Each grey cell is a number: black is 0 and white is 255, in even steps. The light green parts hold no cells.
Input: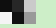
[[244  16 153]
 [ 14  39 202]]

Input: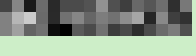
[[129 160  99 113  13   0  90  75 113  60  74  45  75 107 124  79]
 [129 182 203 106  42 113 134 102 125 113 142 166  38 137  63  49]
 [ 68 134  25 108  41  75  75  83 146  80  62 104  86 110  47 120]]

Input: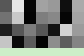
[[197  10  92   4 141  92 132]
 [ 29  87 125  87  19 210 155]
 [114 201   4 126 136   5 164]
 [ 87 231   6 162 153  15 170]]

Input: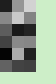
[[ 98  67  64]
 [  4 171  32]
 [ 66 137 134]
 [ 93  25  35]
 [136 201 131]
 [ 30 150 210]]

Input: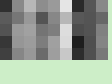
[[ 64 134 152 107 158 200  45  80 120]
 [ 55 150 156 125 160 218  29  79 132]
 [ 83 154 161 116 126 221  77  83 128]
 [ 91 118 152  84 135 183  88  84 103]
 [ 48 137 183 141 154 229  42  86 136]]

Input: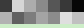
[[178  96 125 164 140 223 192]
 [ 58 214 172 138  86  56   6]]

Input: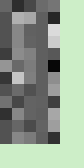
[[ 82 135 123  95  49]
 [ 82 102  75  99 158]
 [ 48 135  99  95 167]
 [114  71  99  97  63]
 [ 82 107  81  95 158]
 [ 54 197 127  95 142]
 [149 105 124  95   7]
 [ 61 140 129  95  88]
 [ 82 135  99  95 204]
 [ 82 135  97  95 219]
 [ 82 176 167  95  38]
 [102  45  72 107 117]]

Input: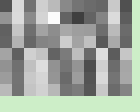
[[185 114 196 209 183 115 124  87 200 107 132]
 [156 115 200 213 149 106 157  84 217 116 168]
 [146 112 192 221 146 117 148  77 207 108 166]
 [164  96 208 195  99 123 189 105 222  92 198]
 [100 179 103 132 136 205 163 192  89 169 102]
 [ 97 197 111 163 141 168 158 156 109 186 107]
 [148 219 138 212 251  99  63  99 132 219  93]
 [ 83 217 114 207 186 137 116 107 102 201  80]]
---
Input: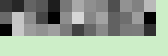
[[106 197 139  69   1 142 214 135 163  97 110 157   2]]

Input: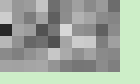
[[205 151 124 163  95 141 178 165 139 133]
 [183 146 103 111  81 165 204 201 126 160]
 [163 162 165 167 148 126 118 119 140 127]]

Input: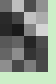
[[ 42  69 193 172]
 [ 88 100  37  77]
 [142  72 123  72]]

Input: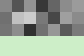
[[112 192 204 121  71 159 139]]

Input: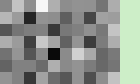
[[182 155  37 146 142  95 139  70 161 157]
 [174 155  64 200 164  97 148  60 124 174]
 [ 99 129 129 107 175 138 147 124 104 117]]

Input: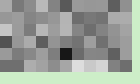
[[151 156 133 141 151 180 110 120 115 171 172]
 [ 82 151 171  94 148 126 115 158 112 144 157]
 [111 111 173 162 141 166 221 201 212 129 110]]
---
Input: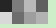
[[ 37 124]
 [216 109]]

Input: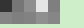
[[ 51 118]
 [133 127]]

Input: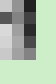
[[202 147]
 [ 86 131]]

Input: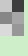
[[200  61]
 [135 166]]

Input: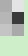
[[173 228]
 [182  58]]

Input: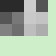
[[ 42  42]
 [ 86 120]]

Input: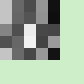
[[196 104]
 [196 101]]
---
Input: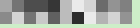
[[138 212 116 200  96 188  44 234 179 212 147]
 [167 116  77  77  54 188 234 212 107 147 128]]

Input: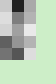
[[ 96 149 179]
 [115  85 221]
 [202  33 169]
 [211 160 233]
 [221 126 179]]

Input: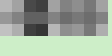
[[151 130  97  97 130 109 120 109 130]
 [183 162  73  63 162 130 142 120 162]
 [193 174  63  53 183 142 151 120 174]]

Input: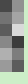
[[ 72 145]
 [ 92 217]
 [115 164]
 [136  60]
 [154  92]
 [176 125]]

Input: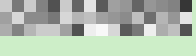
[[160 215 139 139 120 215 181 191 160 150 139 191 110 181 150 227]
 [172 130 181 203 203 160  81 238 248 215  90 120 238 172 191  81]
 [203 120 203 130  81 203 100 227  90 160 150 100 150 139 130  54]]

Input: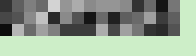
[[ 12 181 106 160 127  60  60  60 172  71 160 118  51  42  83]
 [ 51  95 127 106 211 149 172 138 149 149 138  51 106  21 118]
 [ 71  83 138 193  42 138  83  21 106  32  95 106 160  60  95]]
